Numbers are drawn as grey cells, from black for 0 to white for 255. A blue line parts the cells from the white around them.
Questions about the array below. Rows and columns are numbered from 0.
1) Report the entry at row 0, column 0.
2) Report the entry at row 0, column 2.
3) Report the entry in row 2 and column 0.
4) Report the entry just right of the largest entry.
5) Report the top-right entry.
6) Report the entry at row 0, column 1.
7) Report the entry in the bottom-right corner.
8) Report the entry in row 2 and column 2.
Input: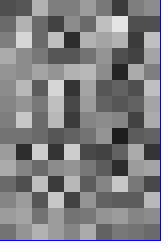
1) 79
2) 177
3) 126
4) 79
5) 140
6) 86
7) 106
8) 106

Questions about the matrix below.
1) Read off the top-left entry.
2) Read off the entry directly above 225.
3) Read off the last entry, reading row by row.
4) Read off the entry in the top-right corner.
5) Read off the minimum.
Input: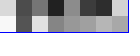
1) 217
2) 117
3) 168
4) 211
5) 33

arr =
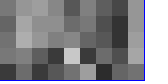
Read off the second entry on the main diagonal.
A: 166
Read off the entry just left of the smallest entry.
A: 158
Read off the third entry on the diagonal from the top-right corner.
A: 87
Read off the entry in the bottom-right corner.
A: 114
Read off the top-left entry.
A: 120
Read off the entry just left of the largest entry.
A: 58
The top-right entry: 150
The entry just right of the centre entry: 101
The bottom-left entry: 58
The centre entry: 135
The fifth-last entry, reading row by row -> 114
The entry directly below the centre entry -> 200
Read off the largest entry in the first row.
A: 158

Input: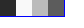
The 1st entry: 42
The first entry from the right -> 92
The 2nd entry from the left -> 249
